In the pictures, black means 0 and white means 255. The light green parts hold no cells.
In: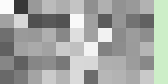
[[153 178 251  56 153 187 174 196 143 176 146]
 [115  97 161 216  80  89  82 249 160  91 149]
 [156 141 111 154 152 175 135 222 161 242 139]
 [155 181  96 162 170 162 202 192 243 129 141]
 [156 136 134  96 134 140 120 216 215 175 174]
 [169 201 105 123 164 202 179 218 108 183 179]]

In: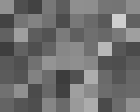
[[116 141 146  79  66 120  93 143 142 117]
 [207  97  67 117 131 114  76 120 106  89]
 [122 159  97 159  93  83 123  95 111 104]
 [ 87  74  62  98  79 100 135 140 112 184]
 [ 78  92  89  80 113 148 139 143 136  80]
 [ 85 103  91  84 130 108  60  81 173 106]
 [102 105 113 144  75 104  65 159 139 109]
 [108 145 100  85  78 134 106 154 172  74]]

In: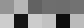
[[109 114 148 182  98 110]
 [ 13 187 205  21 204 194]]

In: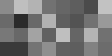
[[ 75 194 139 191 179 114 102  94]
 [114 153 106  43 105 178  95  83]
 [180 113 120 104 163  97 191 101]
 [130 108  58  58 116 143  97  94]]

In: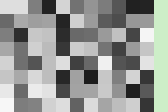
[[ 33  35 222 222 126  34 212 114 148 124  86]
 [151 153 105 169 158 162  36 207 155  91  77]
 [ 69 245 126  45 199 194  44 105 109 154 193]
 [155 197 167 113 208 187  55 204 193 116  65]
 [ 74 227 210 112  84 190 222  64 104 240  84]
 [211  54 197 169 216 189  39 161  28 199 127]
 [ 31  89 232 106 235 226  70 163 164 201 146]
 [207  53 247 125 130 209 221  98 219 165 189]]

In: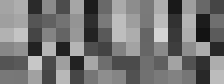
[[104  69 164 174  42 139  76 166  28 105 170 141 122 174  25 158]
 [ 28 111 159 166  85  97 115 148  46 122 190 158 121 188  50 180]
 [ 19  91 178 196  69 132 100 152  35  89 190 173 101 212  57 174]
 [173  39 135 145  34 181  32 181  78  67 130 163 102 138  62 142]
 [ 48 173  84  89 199  74 159  34 167 110  75  75 111  95 163  82]
 [ 40 188 120 119 161  70 184  70 118 142 133  81 113 122 130 118]]

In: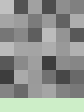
[[142 128 193  83 161  77]
 [ 98 173 165 157 123 153]
 [148  88 118 136  94 188]
 [153 177 187 165 164 173]
 [140 134  88 138 159  61]
 [ 71 105  61 170 154 113]
 [130 120 132 106 155 165]]

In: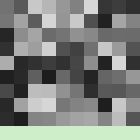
[[ 61  48 114  89 200 182 151 129 214  54]
 [165 131 118 163  92 213 149 201  80  33]
 [108 107  38 141 165 107 116 145 136 105]
 [154  83  49 175 158 208  81  65 112 198]
 [214  48 173  40  49  61  49  70 142  34]
 [110 151  32  41  95  29 104  68  36 101]
 [ 87 103  73  33 189 187 145 117  46  89]
 [199 147  40 162 205 214 119 131 137  30]
 [188  85  44  30 132 135 153 163 167 132]]
